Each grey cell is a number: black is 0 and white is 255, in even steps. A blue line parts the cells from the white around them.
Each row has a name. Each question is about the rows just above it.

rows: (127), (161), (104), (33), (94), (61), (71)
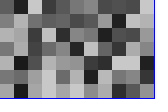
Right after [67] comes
[107]
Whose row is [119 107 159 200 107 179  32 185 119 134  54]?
(61)
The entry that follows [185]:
[119]
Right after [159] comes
[200]
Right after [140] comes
[172]
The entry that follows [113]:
[94]
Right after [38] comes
[192]

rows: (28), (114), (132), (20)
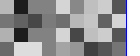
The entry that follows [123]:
[111]
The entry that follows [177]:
[28]

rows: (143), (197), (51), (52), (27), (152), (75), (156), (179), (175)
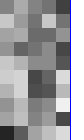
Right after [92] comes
[163]
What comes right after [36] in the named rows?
[92]
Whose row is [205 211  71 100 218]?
(152)
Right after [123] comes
[139]
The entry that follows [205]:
[211]

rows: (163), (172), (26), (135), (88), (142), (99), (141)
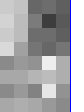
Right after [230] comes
[146]
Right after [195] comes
[103]
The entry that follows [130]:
[230]
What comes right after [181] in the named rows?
[188]
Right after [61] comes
[89]
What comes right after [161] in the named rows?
[117]

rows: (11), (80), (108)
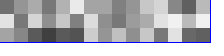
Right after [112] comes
[149]
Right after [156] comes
[171]
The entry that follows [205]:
[149]

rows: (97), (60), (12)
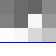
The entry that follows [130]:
[107]
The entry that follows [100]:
[138]
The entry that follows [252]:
[246]
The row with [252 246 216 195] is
(12)

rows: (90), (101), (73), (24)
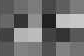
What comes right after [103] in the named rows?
[52]
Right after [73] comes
[95]

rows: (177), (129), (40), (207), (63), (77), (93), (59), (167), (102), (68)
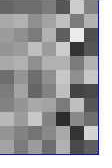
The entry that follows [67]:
[73]
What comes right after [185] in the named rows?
[156]
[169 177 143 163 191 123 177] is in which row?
(129)
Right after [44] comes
[137]
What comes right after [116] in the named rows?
[137]

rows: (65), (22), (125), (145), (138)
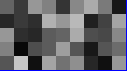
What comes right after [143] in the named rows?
[39]
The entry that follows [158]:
[85]
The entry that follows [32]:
[66]
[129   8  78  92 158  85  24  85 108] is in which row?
(145)

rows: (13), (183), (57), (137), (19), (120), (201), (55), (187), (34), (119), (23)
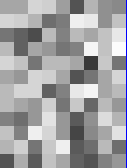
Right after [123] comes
[239]
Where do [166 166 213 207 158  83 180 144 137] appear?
(13)
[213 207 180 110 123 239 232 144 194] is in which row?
(183)
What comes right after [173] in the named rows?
[90]
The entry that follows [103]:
[186]
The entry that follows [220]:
[180]
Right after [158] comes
[83]

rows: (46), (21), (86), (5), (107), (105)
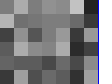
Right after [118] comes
[125]
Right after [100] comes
[92]
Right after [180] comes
[112]
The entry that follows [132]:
[172]
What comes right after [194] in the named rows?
[35]
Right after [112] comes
[118]
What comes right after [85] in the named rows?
[125]

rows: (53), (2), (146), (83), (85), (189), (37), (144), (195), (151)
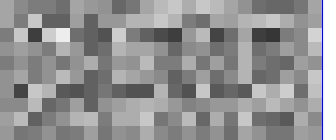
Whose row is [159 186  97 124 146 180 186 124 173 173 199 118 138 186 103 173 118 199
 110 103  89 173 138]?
(195)
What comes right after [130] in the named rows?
[138]
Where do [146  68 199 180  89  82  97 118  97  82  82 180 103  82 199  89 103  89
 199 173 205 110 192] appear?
(37)

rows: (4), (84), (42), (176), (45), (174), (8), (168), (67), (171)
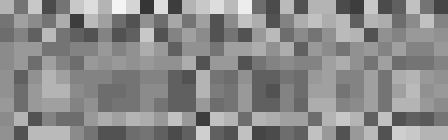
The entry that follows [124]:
[116]
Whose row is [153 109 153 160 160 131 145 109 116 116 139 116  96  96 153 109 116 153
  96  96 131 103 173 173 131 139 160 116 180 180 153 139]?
(168)
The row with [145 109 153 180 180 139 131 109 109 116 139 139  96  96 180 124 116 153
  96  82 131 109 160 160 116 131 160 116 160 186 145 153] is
(8)
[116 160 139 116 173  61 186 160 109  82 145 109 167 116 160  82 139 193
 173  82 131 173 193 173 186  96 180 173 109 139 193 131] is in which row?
(84)
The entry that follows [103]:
[173]
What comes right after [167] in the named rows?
[116]
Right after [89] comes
[116]

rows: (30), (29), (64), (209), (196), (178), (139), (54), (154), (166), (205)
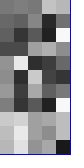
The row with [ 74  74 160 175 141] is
(209)
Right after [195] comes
[183]

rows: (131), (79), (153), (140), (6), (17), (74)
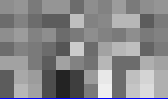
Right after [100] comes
[122]
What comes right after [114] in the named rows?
[183]
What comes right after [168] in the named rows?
[156]
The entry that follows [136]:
[183]

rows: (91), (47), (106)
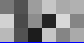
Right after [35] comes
[216]
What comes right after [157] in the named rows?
[198]
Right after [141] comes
[35]
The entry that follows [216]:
[133]
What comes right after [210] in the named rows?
[74]

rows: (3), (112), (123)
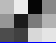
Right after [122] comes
[179]
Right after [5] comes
[136]
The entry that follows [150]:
[27]

